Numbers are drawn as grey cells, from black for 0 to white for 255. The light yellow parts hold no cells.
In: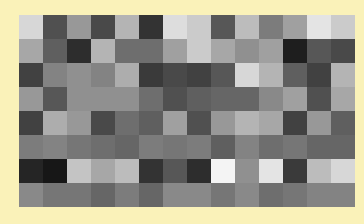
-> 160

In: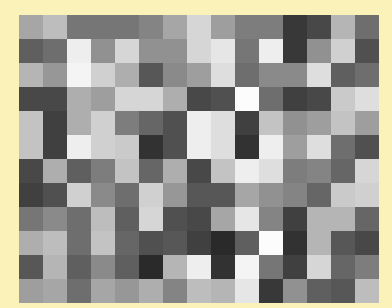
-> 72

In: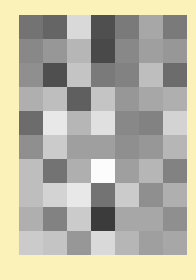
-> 122

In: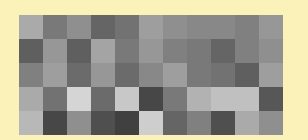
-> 136

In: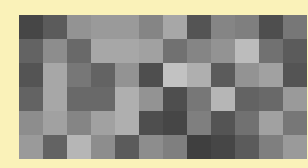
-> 127

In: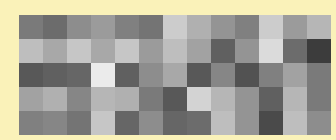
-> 204

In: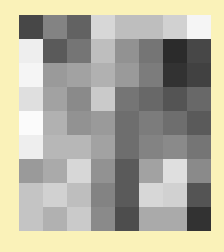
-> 190
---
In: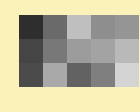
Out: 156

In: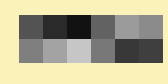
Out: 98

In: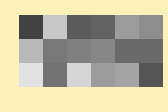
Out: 134

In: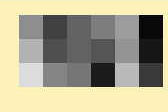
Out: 84

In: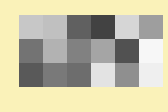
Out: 165

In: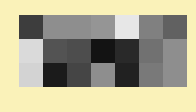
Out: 41

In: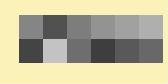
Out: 147

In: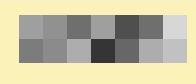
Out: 79
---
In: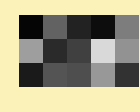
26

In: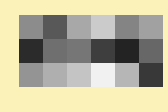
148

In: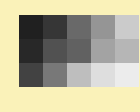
66

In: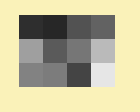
130

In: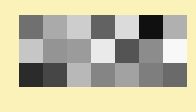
43

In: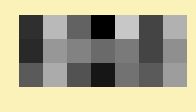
90
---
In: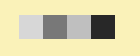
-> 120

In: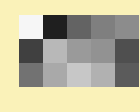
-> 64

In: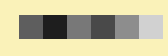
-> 73

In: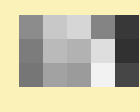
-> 56

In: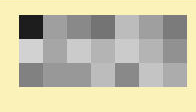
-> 116

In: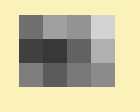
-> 64
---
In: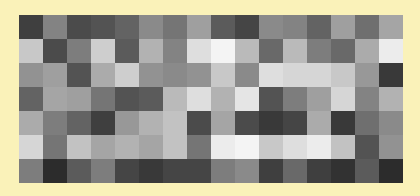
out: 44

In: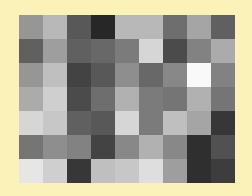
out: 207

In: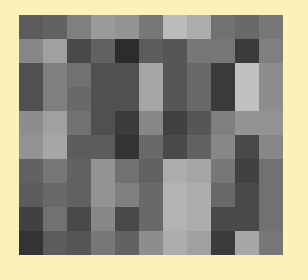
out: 92

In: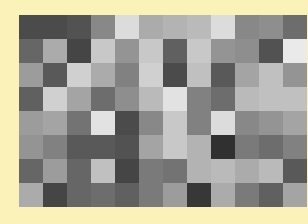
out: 69

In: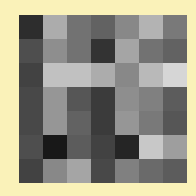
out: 136

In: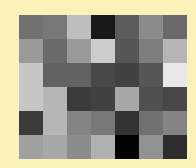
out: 168
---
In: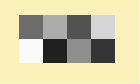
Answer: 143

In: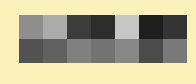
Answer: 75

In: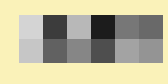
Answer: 163

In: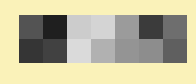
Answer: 141

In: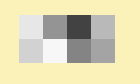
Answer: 132

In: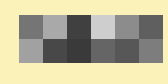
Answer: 87

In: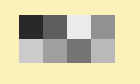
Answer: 116

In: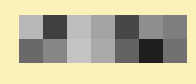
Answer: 30

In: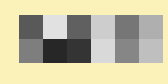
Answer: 134

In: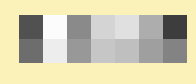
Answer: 159
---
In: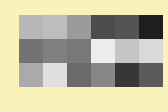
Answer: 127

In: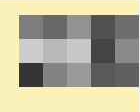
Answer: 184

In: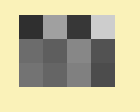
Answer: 94

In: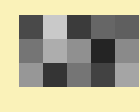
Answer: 173

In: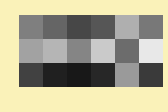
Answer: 181

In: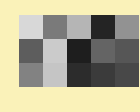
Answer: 203

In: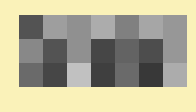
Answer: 83
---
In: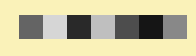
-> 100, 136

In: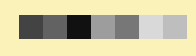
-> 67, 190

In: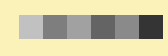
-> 193, 52

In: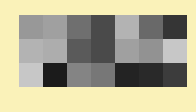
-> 152, 60

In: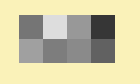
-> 117, 97

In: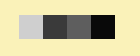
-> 207, 9
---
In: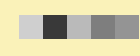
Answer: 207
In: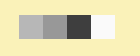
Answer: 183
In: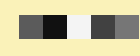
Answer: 91
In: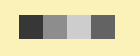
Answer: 55
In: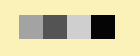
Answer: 163
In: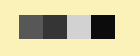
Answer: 87
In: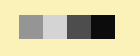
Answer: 149
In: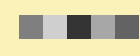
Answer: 127
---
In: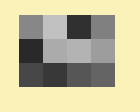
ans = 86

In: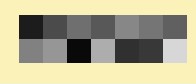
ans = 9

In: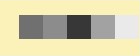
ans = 55

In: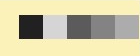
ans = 91

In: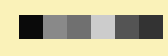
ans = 112

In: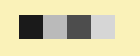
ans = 77

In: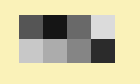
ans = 133

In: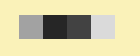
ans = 66
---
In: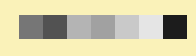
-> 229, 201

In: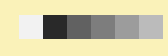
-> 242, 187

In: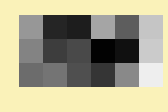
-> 238, 203

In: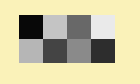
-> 234, 196

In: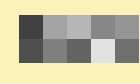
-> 226, 182

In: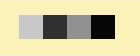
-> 200, 145

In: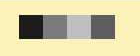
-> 191, 123
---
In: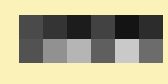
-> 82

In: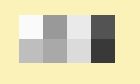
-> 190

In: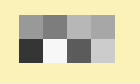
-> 53

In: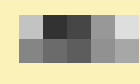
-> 133

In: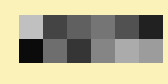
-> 11

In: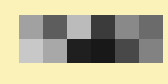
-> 200
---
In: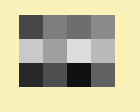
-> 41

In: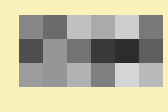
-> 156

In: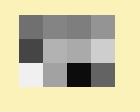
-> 240

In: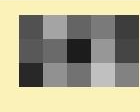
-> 40

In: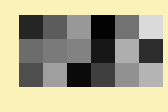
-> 78

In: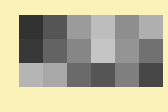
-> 181

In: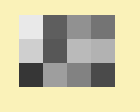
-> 54

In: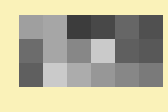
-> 95

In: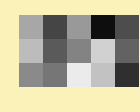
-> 138
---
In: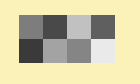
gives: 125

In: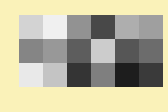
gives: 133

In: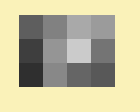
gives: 62

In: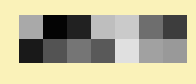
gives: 169

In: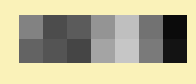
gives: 130

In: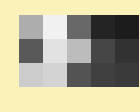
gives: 89

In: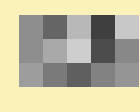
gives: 142
